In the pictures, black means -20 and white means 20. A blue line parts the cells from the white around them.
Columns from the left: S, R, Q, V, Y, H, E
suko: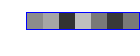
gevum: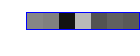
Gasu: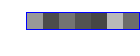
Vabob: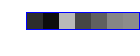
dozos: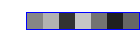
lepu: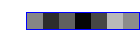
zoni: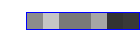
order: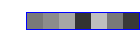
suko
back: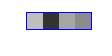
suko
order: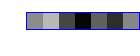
lepu
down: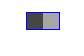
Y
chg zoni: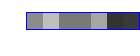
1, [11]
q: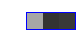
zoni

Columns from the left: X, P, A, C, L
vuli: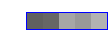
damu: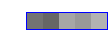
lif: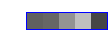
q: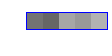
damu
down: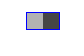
L
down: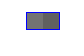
X

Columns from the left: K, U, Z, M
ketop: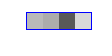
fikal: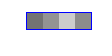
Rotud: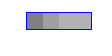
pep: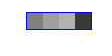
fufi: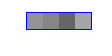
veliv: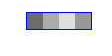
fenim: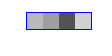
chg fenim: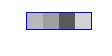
2, [-7]
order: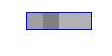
Rotud
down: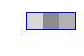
M
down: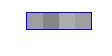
U
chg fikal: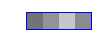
2, [12]

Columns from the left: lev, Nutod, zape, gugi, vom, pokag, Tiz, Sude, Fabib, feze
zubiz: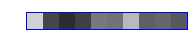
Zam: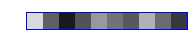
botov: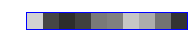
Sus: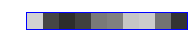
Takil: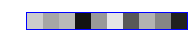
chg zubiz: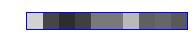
5, [-2]
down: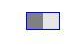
pokag
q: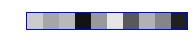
Takil
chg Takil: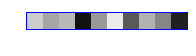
5, [16]
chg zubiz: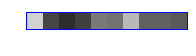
8, [-4]
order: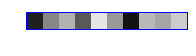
Takil
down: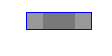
vom

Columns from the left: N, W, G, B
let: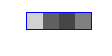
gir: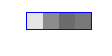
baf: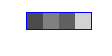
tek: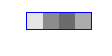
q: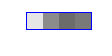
gir
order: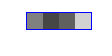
let
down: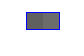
G
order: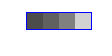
baf
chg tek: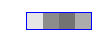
2, [-3]

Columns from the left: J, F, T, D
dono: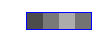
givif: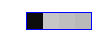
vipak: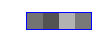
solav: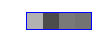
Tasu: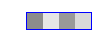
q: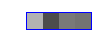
solav
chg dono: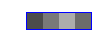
3, [-2]
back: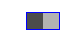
solav
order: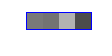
solav
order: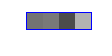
solav
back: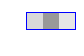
Tasu

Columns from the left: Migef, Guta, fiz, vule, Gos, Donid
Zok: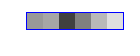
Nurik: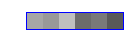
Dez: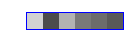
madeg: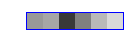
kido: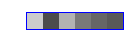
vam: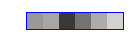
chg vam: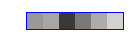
3, [-2]
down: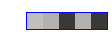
fiz
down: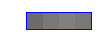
vule
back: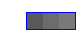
Dez
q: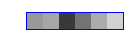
vam

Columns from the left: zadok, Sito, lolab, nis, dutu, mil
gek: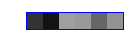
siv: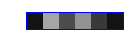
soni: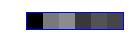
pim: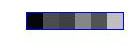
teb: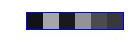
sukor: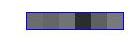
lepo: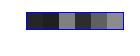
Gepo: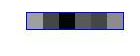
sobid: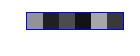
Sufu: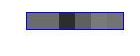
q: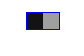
gek
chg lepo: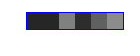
1, [-15]
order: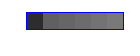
sukor
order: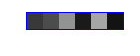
teb
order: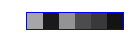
teb

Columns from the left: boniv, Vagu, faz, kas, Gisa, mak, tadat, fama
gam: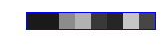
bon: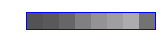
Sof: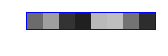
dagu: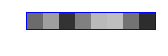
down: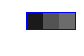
boniv
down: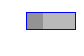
Gisa

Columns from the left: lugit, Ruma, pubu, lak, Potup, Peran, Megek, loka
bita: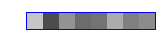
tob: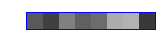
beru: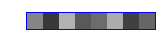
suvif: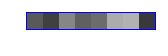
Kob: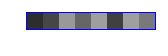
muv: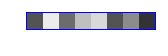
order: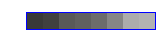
suvif
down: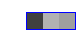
Megek
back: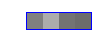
bita

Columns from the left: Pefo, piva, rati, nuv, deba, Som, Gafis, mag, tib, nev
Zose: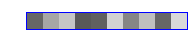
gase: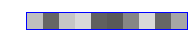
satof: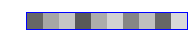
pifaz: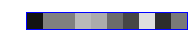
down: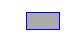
deba
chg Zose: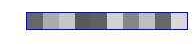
1, [6]
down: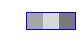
nev
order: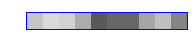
satof
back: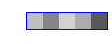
satof
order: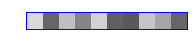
Zose

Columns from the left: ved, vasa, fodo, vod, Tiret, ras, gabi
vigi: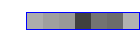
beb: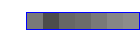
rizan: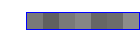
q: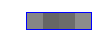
rizan
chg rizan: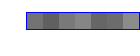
0, [-1]
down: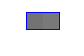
Tiret
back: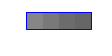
beb

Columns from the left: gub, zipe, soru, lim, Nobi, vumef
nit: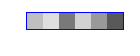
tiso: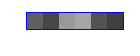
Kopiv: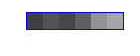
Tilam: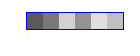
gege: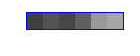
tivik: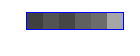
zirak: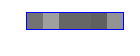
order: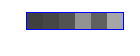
Kopiv
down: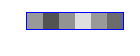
Nobi
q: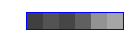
Kopiv
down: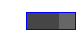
soru
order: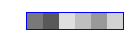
nit

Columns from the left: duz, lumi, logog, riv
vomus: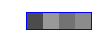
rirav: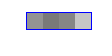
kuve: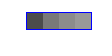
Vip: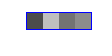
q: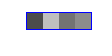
Vip
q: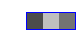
Vip
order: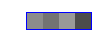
vomus

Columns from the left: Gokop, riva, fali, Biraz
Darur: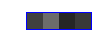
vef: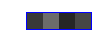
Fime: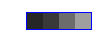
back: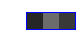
vef
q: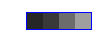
Fime
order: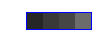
vef

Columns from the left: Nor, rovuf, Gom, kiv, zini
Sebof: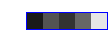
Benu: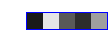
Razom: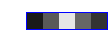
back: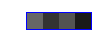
Sebof
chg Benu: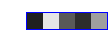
0, [-16]
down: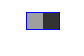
zini
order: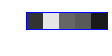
Razom
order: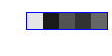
Sebof
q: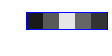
Razom

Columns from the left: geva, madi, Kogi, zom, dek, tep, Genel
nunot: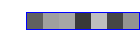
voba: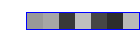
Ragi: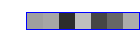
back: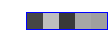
nunot

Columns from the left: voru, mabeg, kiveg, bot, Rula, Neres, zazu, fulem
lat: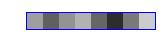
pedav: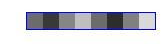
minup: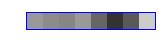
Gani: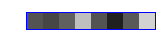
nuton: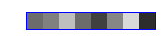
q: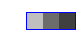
nuton
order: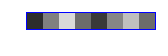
pedav

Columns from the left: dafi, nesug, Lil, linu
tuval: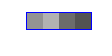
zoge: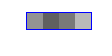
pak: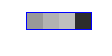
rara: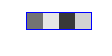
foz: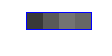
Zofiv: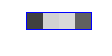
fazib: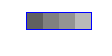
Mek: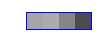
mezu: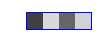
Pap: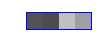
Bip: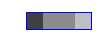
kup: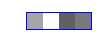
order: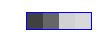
mezu
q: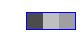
Pap
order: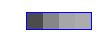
Mek
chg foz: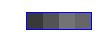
1, [-6]
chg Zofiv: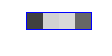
3, [-5]

